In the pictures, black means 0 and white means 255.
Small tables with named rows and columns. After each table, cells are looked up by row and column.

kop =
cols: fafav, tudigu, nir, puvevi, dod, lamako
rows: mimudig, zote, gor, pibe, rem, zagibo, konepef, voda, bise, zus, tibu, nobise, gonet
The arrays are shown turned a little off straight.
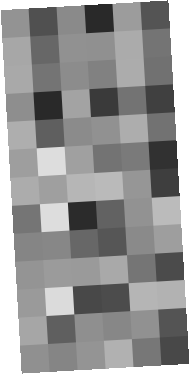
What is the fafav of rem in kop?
174
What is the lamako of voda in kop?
187
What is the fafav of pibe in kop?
142
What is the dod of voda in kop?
146
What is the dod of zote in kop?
171
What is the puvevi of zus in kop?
169
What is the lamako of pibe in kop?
64
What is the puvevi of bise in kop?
86
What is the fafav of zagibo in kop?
158
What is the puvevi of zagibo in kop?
115
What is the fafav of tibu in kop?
154
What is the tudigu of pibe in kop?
41
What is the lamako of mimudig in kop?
84
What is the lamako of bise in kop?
158
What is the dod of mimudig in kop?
156
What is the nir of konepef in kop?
182
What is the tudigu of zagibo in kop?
221
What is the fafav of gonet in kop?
144
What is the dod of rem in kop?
173

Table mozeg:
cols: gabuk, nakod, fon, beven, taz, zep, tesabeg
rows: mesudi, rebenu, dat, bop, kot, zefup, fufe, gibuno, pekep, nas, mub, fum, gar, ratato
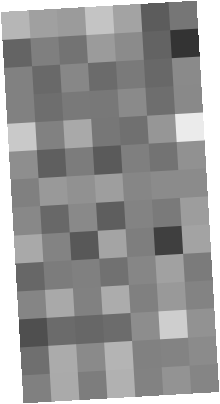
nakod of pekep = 131
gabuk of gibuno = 136
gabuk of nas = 103
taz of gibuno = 131
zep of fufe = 139
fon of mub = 129
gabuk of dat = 129
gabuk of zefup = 142
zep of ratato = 147
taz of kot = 112
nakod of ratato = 170
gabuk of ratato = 128
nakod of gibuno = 104
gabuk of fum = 79
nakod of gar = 171
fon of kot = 169
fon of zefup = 124
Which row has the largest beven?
mesudi

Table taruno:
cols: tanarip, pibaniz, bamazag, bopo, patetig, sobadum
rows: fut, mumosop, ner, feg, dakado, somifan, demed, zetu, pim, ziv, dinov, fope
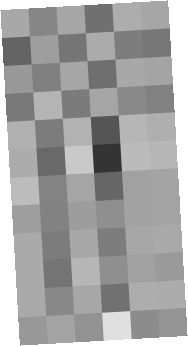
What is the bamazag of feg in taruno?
123
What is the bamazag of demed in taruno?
165
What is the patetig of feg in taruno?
137
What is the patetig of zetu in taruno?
162
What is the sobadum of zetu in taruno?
163
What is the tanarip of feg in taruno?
121
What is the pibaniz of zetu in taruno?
130
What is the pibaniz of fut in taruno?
134
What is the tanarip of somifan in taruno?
172

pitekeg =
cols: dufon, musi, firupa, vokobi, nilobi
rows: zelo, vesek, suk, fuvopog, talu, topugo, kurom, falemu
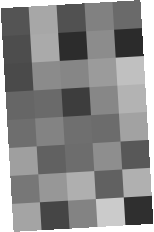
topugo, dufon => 159
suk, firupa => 134
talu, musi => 131
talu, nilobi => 162
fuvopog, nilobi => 179
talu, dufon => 110
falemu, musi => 69
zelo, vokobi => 129
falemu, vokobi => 203
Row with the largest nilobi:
suk

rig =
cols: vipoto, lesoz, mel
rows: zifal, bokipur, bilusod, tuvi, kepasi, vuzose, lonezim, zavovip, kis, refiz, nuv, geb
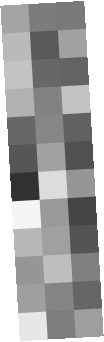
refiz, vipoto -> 150
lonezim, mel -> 150
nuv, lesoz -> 132
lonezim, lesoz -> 220
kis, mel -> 84
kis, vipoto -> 183
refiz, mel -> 128
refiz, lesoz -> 190
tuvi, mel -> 194
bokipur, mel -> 162
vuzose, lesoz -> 161
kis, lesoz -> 160
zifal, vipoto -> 164
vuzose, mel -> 81
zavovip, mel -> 69
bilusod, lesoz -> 103
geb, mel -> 158
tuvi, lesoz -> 130
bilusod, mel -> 99
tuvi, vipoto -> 177

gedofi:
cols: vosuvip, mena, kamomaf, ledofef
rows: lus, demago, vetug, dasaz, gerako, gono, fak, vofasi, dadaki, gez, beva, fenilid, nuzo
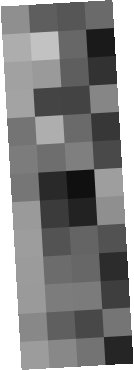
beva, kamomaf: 123
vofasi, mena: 59
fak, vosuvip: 118
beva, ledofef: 62
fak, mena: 41
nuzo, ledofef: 37
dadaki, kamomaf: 100
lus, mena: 94
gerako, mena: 174
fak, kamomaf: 16
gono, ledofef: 73
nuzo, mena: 136

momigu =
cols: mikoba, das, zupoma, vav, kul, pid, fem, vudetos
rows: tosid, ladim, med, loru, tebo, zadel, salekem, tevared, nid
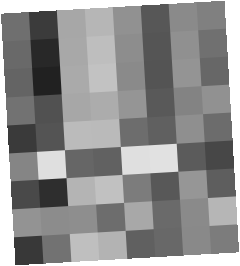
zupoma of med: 170
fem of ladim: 144
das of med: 33
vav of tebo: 186
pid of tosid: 87
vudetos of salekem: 94
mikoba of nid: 56
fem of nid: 137
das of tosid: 59
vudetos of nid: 124
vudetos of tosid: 128
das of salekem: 46
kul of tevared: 168
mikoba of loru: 114
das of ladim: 40
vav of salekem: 193
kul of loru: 149
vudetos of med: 103
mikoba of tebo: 58
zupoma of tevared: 142
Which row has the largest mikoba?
tevared

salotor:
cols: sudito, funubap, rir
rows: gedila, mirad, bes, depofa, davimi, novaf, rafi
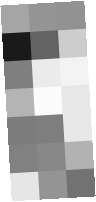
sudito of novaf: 129
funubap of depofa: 251
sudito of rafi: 230
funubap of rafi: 148
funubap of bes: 235
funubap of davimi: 126
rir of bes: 243
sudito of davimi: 124
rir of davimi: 232
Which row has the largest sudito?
rafi

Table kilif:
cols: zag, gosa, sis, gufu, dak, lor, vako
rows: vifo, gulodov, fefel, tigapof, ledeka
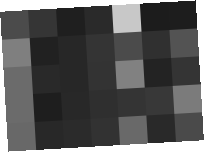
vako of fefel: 52
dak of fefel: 129
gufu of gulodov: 52
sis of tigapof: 40
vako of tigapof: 123
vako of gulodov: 83
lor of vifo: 28
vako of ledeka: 74
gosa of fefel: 41
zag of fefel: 107
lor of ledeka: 41
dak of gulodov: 75
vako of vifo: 29
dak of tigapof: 52
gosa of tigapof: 30
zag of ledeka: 104
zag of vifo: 75
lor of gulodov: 48
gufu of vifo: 42

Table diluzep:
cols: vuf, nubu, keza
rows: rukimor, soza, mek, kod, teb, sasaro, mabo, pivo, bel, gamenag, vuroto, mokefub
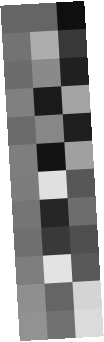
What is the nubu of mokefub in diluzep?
113
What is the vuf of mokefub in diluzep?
146
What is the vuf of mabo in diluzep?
125
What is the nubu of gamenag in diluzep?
227
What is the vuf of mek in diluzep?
108
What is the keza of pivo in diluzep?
109
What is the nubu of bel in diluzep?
57
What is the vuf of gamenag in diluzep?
126
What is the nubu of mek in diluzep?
138
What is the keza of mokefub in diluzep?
219
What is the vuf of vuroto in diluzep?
143
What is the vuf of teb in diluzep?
107
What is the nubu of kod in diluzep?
26
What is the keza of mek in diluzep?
33
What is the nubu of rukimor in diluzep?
101
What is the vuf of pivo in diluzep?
117
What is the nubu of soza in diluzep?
173
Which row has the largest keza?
mokefub

